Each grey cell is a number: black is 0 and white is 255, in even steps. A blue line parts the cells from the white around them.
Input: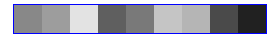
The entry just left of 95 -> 227
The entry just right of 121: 197
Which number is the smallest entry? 33
